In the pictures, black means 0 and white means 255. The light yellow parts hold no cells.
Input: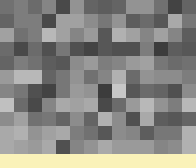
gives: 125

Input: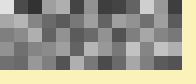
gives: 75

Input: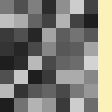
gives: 80

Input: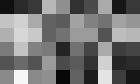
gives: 42

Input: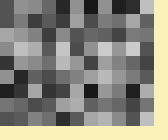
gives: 145

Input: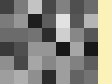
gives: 123
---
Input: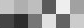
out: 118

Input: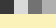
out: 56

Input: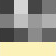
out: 57

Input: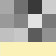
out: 192

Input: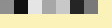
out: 167

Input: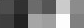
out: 166

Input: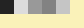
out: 220

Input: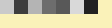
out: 109
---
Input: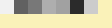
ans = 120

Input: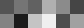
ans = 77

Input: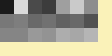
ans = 74

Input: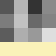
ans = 92

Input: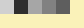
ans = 129

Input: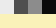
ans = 140

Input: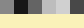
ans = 100

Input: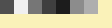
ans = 79
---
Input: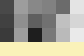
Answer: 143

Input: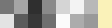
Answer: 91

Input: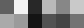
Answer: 155

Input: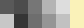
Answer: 53

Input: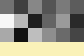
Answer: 184

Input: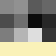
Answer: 111
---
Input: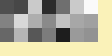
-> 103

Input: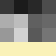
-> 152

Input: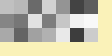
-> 169

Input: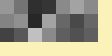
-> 66

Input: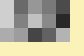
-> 172

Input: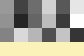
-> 131

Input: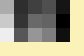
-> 238

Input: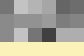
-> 138
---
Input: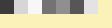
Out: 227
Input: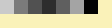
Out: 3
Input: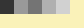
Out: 209
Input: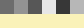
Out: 183
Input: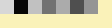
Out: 148
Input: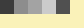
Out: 80
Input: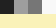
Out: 248
